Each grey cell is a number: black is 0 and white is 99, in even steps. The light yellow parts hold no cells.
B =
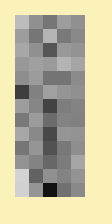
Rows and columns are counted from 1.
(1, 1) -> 73
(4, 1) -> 59
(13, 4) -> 44
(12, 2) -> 38
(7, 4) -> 49
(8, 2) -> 60
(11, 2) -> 51
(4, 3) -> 60
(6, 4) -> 58
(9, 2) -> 53
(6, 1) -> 24
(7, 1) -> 61
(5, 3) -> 45
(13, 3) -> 7
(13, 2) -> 58
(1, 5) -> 56
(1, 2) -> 56
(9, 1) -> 65
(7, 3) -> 26
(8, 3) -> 42

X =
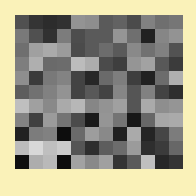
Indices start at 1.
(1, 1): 31
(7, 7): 57
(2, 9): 43
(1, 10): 50
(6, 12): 18
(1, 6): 55
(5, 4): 51
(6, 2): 44
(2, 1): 47
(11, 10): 74
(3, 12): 32
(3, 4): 60
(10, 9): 60
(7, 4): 66
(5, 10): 13
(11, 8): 20
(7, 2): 62
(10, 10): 18
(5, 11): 42
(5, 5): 26
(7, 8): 62
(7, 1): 74
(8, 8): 45
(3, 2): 62
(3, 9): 53
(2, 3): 19
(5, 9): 24
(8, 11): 65
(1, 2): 20
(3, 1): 43
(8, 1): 51
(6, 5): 26
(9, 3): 50
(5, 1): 55
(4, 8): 24
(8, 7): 58

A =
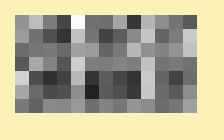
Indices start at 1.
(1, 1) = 57
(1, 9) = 21
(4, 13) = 44
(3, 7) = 39
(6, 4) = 31
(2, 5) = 75
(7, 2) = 38
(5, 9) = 20
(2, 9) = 53
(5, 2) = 30
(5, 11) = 39
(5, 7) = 36
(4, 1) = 34
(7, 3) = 53
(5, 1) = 81
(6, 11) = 41
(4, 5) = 80
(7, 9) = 58
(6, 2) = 41
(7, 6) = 43
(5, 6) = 20
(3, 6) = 60
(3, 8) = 47
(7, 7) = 51
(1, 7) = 43
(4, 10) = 75

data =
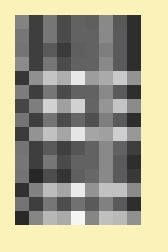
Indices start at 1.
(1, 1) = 51
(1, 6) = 37
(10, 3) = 35
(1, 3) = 46
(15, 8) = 72
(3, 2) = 24
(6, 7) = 53
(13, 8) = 75
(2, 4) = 29
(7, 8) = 76
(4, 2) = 24
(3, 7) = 49
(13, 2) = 50
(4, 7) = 53
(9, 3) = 75
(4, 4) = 29
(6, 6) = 38
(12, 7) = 53
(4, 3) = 46
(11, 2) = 24
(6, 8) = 35
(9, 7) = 62
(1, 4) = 29
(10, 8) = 38
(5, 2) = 56
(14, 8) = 35
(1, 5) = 38
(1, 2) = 24
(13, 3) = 73
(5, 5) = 90
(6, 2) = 24
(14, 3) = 46
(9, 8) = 80
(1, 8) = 34
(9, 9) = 59
